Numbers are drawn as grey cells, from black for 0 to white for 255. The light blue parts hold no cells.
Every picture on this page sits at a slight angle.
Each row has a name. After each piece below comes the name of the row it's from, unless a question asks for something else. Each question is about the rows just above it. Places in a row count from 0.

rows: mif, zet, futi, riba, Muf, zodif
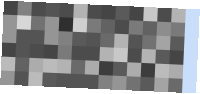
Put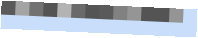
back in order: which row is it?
futi
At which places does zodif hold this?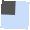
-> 1 4 5 6
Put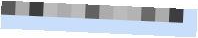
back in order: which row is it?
Muf
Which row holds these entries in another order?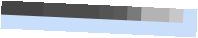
riba
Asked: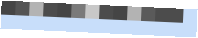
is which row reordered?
riba
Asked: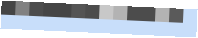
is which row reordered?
mif

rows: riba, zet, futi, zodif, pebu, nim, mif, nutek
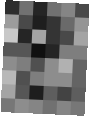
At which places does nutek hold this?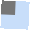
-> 0 5
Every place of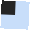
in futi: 1
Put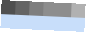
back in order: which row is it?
pebu
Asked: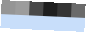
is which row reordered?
zet

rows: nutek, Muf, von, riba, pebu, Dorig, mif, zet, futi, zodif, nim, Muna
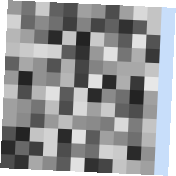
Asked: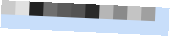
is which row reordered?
von
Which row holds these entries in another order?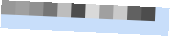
zet
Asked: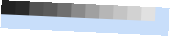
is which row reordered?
zodif

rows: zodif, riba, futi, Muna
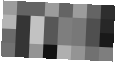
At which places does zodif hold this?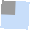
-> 0 3 5
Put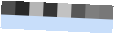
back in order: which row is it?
riba
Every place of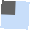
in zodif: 1 2 4 6

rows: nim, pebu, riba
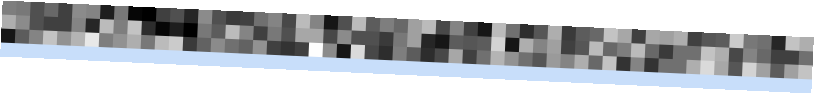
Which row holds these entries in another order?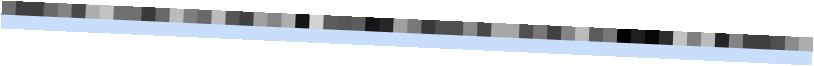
pebu
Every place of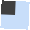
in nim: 4 11 17 33 45 49
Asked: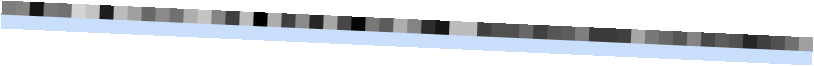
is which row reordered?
pebu
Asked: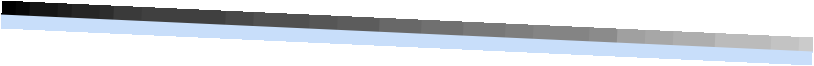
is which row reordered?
nim
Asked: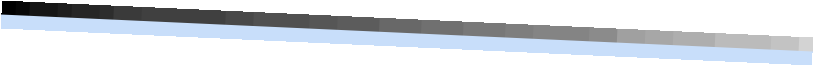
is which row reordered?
pebu

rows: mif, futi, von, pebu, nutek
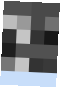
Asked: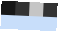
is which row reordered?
von
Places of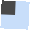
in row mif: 2 3
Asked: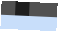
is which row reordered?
pebu
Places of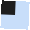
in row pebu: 0
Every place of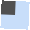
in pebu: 1 2 3
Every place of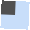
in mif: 0 1

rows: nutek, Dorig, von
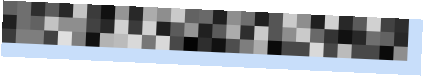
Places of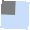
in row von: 1 2 5 17
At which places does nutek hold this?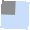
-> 11 16 21
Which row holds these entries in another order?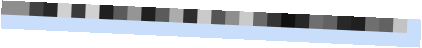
Dorig
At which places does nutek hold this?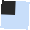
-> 4 9 24
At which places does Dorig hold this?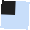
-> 0 11 14
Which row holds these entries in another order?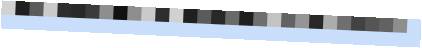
nutek

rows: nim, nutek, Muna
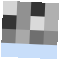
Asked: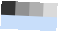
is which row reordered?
nutek
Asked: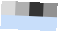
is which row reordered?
nutek

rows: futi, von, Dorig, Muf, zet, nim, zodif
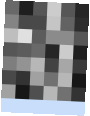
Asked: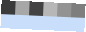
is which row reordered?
zet
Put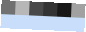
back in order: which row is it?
nim
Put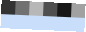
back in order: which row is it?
zodif
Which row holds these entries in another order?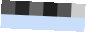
futi

